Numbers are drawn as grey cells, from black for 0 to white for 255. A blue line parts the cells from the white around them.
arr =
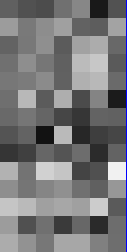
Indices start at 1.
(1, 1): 96
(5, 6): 184
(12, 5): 160
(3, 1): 99
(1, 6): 25
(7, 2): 118
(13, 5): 103
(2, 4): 160
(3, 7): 104
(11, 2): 117
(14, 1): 172
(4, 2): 142
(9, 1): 53
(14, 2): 146
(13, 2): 80
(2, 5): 98
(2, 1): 156
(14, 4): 167
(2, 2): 121
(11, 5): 112
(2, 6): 93
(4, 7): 90
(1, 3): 76
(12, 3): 160
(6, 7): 27
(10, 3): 209
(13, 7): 109
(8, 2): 99

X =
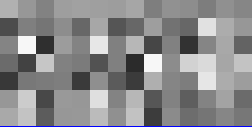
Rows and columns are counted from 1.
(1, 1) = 177
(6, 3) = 72
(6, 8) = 183
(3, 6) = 231
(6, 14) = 107
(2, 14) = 151
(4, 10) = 140
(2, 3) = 117
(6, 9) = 86
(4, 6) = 82
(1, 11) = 141
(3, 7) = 128
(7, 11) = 109
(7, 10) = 139
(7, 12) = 117
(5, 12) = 230
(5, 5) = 58
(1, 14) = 134
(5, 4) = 126
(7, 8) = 194
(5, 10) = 133
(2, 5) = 103
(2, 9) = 158
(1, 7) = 157
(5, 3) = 123
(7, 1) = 169
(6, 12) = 131
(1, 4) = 158
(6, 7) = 131
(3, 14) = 99
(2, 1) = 76
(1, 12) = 125

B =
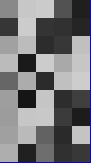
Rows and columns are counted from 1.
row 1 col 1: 137
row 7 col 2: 198
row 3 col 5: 192
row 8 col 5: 196
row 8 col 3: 98
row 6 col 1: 158
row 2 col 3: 52
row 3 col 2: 188
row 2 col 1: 54
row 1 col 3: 203
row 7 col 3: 200
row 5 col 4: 192
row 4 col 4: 169

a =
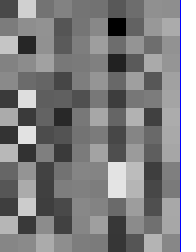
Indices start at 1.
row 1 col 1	73
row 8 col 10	169
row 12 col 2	204
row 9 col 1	184
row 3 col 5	126
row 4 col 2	140
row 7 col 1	171
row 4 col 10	149
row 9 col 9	94
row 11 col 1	86
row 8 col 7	71
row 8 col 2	226
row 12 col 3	62
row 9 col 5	123
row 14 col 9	180
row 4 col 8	90
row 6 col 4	96
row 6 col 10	164
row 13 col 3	140
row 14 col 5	125
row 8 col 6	123
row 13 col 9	112
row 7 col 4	40
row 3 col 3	145
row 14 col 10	135
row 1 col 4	130
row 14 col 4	142
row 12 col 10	168
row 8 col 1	51
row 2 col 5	117
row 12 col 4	73
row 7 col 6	167
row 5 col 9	87
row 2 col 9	152
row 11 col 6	125

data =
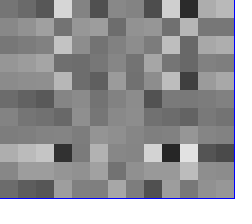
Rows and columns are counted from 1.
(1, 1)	117
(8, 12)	133
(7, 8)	141
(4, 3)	165
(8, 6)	148
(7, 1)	131
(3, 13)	174
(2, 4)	115
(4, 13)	126
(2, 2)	146
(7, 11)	99
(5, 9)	141
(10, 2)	157
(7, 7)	137
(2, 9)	150
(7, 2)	117
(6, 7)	130
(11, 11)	120
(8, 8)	134
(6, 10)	122
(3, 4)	195
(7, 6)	118
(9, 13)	74
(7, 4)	104
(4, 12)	129
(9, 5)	123
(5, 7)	155
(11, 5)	128
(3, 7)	129
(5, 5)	109
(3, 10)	190
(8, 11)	150
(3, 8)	141
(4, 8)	115
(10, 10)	153
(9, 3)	197
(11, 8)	125
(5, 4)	183
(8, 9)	127

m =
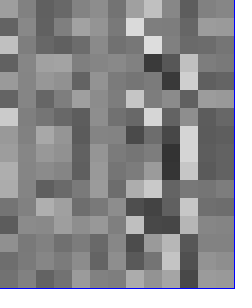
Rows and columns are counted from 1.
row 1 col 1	158
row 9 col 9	125
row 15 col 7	142
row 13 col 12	134
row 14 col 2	121
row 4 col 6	133
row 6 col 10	139
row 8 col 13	94
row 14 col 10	183
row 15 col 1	110
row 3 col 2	126
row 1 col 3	96
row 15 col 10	196
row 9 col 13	98
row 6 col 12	156
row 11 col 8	173
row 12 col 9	67
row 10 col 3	139
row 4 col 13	121
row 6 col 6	140
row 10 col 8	124
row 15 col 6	100
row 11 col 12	117
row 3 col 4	96
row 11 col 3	95
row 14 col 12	130
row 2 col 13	154
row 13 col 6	152
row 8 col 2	129
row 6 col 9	125
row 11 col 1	172
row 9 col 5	97
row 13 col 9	72
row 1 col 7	115
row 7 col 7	113
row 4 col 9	58

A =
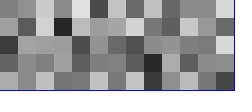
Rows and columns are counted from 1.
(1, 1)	128
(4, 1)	99
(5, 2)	138
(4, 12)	139
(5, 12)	119
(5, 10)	143
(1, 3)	204
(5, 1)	171
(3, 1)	60
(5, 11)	186
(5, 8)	196
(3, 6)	147
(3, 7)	105
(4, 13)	142
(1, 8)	105
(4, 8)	91
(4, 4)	160
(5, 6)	193
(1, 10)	104
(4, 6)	127

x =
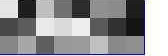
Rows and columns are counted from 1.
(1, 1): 228
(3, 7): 136
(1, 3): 191
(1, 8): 31
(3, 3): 95
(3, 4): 153

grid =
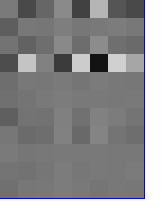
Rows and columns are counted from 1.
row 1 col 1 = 122
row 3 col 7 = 111
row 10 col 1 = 116
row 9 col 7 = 120
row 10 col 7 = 120
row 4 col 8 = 166
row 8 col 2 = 107
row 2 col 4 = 126
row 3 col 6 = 140
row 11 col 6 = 117
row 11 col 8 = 119
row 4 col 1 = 77
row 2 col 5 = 119
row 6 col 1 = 112
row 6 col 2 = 116
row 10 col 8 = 123
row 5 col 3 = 119
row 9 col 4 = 121
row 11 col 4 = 124
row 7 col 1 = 95
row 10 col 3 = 118
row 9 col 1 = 122
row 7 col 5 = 113
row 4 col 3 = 129
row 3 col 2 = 98
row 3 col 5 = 109
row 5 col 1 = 110
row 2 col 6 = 121
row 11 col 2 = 119
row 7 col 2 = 115

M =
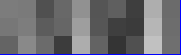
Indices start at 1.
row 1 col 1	124
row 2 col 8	59
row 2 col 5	158
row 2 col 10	109
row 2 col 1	119
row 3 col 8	80
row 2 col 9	182
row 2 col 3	92
